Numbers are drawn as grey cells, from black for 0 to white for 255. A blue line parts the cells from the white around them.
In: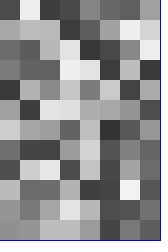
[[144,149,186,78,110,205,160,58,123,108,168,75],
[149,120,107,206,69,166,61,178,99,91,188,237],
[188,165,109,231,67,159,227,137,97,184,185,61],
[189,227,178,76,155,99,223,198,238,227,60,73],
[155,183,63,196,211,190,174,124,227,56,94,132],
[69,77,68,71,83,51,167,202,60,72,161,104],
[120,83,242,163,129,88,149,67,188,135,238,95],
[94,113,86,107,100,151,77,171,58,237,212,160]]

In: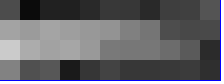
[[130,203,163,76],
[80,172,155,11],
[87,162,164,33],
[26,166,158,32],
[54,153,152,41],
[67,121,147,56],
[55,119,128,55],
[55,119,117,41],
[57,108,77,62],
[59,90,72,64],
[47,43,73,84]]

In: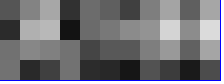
[[114,113,43,85],
[41,135,176,131],
[64,128,184,167],
[114,114,19,49],
[44,69,107,108],
[40,88,120,95],
[22,88,139,64],
[82,126,147,126],
[60,153,212,164],
[26,97,140,95],
[76,165,219,166]]

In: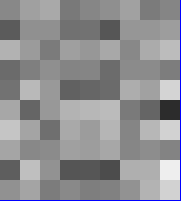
[[145,94,165,197,167,114,107,178,91,136],
[164,191,136,164,101,185,127,155,144,160],
[124,146,139,111,152,153,143,123,144,169],
[137,85,160,169,179,97,132,159,113,121],
[126,86,157,156,183,102,133,151,114,134],
[129,76,167,181,187,107,108,168,86,143],
[146,175,134,133,122,173,139,136,150,161],
[179,175,141,183,101,161,139,171,150,123],
[210,238,131,210,44,212,125,188,157,133]]

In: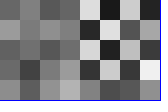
[[141,106,97,155,103],
[93,66,112,123,128],
[146,123,87,143,88],
[179,155,110,127,101],
[130,52,215,40,221],
[77,204,33,224,25],
[87,56,191,83,205],
[144,240,59,167,35]]

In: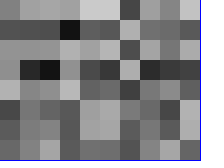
[[104,91,72,178,143,147,82,129],
[130,124,118,134,40,146,80,161],
[165,131,100,143,19,148,78,166],
[90,87,88,184,145,177,18,161],
[112,162,159,98,74,161,94,202],
[110,166,169,106,56,181,87,202],
[83,91,122,64,174,77,176,70],
[132,119,105,120,44,164,112,159],
[166,90,71,139,58,118,107,133],
[101,174,178,95,65,171,89,194]]

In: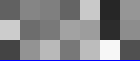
[[68,204,97],
[147,109,133],
[185,121,127],
[120,162,100],
[188,157,201],
[247,44,38],
[80,141,150]]

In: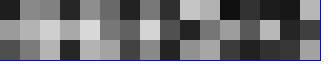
[[79,155,30],
[123,179,137],
[180,207,129],
[38,169,38],
[179,216,142],
[163,119,105],
[66,97,34],
[137,212,120],
[35,80,47],
[145,35,197],
[166,118,178],
[59,157,16],
[33,88,50],
[49,184,28],
[55,37,23],
[162,63,183]]

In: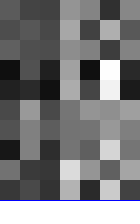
[[56,114,23,82,73,33,15,96,77,91],
[73,58,129,128,153,42,81,79,87,68],
[51,55,45,93,73,17,32,77,72,65],
[179,219,116,115,117,172,161,141,167,148],
[42,149,95,116,148,69,16,129,65,132],
[203,96,213,152,143,242,254,61,175,48],
[66,165,117,127,159,27,41,131,88,135]]
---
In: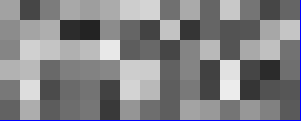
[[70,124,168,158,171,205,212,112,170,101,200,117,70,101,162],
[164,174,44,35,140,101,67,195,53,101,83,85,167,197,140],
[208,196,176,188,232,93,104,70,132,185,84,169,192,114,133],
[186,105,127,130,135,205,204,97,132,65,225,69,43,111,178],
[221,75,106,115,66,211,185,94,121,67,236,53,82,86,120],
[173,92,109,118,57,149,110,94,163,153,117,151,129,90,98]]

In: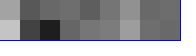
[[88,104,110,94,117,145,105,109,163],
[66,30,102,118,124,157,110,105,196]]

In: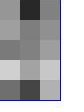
[[40,129,150],
[126,144,159],
[129,158,122],
[163,199,208],
[69,177,111]]

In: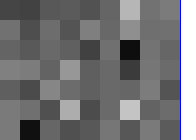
[[66,88,91,82,101,182,114,123,69],
[78,109,84,127,104,143,111,112,113],
[89,105,96,65,112,14,115,102,100],
[124,99,151,95,105,59,118,107,128],
[75,134,108,96,105,102,124,84,95],
[112,80,173,76,106,196,99,108,122],
[16,102,80,88,118,87,122,91,122]]

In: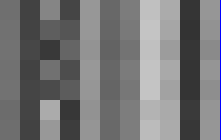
[[66,133,69,151,104,124,192,171,53,150,111],
[67,94,85,151,102,121,196,166,51,146,113],
[71,57,101,147,99,115,192,156,54,138,114],
[66,113,77,152,103,123,195,169,52,149,113],
[69,75,92,150,101,119,196,162,52,142,114],
[68,171,55,146,106,125,179,170,58,149,108],
[66,152,61,149,105,125,187,171,55,150,110]]

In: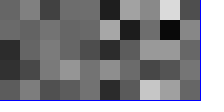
[[128,65,109,110,30,162,137,218,78,102],
[99,115,102,105,167,28,110,9,135,106],
[101,123,102,77,44,92,153,153,103,44],
[72,122,149,115,142,107,71,84,117,49],
[125,80,92,114,43,90,198,160,102,92]]
